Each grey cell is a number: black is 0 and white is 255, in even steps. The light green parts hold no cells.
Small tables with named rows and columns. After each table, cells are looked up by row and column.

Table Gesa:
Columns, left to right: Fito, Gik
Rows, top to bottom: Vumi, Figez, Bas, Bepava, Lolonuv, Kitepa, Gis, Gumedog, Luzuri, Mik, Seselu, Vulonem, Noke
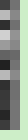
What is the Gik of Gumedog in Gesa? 138
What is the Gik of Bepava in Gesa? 147
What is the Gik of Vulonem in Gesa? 117
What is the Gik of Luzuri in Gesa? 111
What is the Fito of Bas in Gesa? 47
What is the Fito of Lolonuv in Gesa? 155
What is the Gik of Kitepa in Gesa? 105

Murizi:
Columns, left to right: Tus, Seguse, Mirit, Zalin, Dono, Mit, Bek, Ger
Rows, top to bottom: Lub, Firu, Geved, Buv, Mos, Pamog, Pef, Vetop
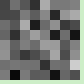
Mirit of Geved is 171
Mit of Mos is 155
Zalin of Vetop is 91
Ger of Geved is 74
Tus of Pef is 112
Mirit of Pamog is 56
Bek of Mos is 88
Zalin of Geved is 28
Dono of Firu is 136
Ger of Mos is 129
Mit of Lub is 121
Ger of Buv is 20
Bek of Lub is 121
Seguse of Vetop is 9
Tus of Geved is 110
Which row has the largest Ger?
Pef

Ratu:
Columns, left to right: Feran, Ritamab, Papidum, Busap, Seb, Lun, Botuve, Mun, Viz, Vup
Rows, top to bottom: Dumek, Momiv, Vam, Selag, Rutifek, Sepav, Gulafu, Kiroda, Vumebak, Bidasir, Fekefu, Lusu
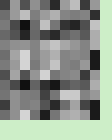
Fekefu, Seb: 84
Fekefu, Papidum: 125
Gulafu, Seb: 156
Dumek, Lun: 41
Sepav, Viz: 131
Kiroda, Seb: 210
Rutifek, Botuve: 167
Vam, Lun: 118
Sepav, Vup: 26
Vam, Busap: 108
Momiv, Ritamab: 154
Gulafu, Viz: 152
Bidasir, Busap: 122
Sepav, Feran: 110

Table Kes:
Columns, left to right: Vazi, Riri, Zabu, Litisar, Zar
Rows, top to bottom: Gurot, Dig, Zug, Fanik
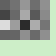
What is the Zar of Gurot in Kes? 144
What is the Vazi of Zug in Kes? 220
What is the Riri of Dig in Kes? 105
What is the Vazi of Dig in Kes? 68
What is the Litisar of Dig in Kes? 89
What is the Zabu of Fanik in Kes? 143

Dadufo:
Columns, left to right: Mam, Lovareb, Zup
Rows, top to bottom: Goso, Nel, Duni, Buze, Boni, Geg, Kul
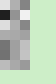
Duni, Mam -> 221
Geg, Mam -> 114
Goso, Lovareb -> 176
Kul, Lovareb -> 169
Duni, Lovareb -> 175
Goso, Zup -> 132
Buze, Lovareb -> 169
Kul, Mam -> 187
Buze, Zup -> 162
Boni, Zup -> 192
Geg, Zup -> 195
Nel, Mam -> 31
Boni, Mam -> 117
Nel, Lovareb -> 147
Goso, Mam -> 226
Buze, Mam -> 172
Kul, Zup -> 154
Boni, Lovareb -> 160
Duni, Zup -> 135

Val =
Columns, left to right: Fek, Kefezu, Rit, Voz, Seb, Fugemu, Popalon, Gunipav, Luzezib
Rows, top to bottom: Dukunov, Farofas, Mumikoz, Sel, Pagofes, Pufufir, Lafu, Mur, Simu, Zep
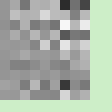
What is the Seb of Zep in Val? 138
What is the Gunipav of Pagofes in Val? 178
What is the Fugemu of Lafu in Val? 135
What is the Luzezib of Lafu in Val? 177
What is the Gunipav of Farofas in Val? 129
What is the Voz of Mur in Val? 157
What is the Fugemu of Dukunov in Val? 188
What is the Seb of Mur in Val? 148
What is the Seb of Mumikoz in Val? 140
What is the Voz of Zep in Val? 138
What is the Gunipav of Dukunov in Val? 113
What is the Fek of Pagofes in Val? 154
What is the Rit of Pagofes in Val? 154
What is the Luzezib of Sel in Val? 114

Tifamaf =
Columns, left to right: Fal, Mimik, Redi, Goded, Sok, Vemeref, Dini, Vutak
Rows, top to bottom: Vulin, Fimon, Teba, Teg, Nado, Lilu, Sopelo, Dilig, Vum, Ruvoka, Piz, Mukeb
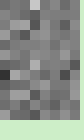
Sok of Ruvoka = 129
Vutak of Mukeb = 122
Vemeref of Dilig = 124
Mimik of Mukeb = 109
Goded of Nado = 127
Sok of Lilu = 135
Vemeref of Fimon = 125
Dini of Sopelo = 124
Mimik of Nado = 123
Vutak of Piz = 116
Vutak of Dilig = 133
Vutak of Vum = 146
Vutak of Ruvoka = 151
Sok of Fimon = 128
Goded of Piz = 131

